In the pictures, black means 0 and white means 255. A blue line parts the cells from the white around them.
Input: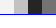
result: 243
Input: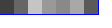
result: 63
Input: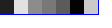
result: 32
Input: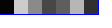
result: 4
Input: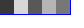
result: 56
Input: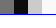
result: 114
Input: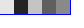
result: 230
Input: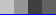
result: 196
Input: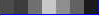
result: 75
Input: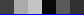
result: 64
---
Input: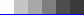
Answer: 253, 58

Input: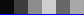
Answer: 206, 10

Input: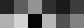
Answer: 211, 7

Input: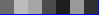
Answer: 188, 30

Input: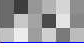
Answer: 236, 61

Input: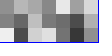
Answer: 239, 55
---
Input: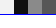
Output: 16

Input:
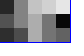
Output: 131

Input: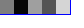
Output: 6

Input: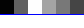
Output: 97

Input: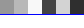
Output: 184

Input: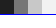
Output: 118

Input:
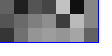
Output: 31

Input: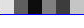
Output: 94

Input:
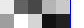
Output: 99
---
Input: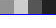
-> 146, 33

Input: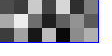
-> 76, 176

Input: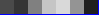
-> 74, 31

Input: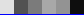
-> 225, 14

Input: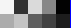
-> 245, 29

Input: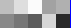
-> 190, 41

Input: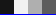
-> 21, 92
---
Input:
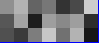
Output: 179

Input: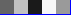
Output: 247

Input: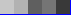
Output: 117

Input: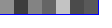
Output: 75

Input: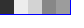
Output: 135

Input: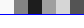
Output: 214

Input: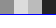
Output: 187

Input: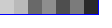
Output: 123
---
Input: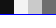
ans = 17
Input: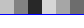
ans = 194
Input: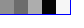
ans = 144
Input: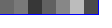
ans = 105
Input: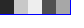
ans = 40
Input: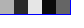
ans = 178
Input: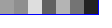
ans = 159
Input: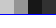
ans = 201
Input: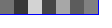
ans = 114
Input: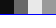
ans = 14
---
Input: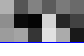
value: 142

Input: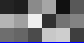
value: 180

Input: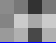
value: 132

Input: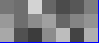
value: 153

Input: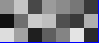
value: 17

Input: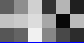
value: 195

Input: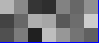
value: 67
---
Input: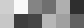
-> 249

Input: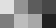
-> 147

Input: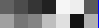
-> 76

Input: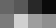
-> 88

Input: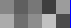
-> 95

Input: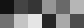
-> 68
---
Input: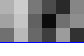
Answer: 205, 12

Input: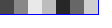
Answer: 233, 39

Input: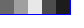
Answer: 232, 28

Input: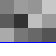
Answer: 199, 50

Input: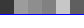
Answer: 199, 56

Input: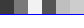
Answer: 242, 58

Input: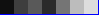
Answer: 221, 15

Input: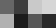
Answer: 214, 28

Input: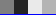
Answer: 234, 36

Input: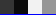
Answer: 242, 11
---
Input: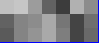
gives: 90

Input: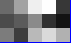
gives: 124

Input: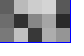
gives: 121

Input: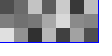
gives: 224

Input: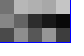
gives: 74

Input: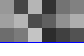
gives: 109

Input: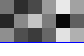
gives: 143

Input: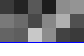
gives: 100
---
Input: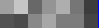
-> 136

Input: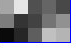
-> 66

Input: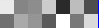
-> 149

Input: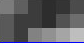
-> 60

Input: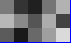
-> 85

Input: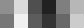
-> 92

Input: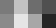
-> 167

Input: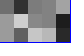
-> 136
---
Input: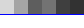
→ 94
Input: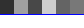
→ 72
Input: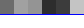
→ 148
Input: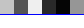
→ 239
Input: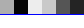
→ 237
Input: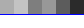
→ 126
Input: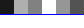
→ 129
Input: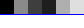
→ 62
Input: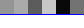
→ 92
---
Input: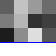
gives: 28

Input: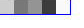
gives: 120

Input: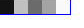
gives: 192

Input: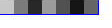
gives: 155

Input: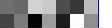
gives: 157

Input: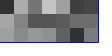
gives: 143
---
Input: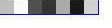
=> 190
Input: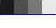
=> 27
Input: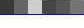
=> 56
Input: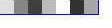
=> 223
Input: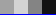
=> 162
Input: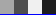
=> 167
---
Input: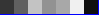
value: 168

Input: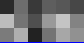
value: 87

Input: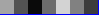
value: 211

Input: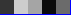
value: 107

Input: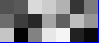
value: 178

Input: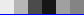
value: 160
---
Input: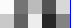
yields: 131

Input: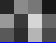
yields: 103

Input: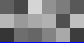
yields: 191

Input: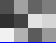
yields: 213

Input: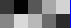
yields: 42

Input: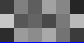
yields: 185
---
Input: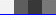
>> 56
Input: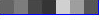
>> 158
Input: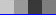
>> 57
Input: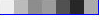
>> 39
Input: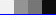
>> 118
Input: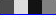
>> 19
